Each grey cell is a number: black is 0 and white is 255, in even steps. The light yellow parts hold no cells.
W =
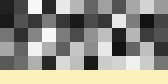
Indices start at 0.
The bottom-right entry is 117
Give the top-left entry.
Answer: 33
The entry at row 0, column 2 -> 247
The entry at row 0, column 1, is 68
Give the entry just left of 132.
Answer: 47
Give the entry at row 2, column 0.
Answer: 117
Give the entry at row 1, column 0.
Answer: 26
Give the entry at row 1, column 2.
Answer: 54
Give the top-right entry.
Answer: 154
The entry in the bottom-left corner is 89

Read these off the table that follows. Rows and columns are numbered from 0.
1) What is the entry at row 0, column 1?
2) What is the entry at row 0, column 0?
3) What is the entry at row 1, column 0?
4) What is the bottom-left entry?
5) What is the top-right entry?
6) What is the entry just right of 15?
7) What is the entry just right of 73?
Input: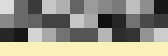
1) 106
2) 219
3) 136
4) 38
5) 23
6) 38
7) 58

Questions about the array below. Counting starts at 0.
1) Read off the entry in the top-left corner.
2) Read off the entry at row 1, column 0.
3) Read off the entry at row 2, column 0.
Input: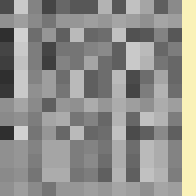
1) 75
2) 144
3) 47
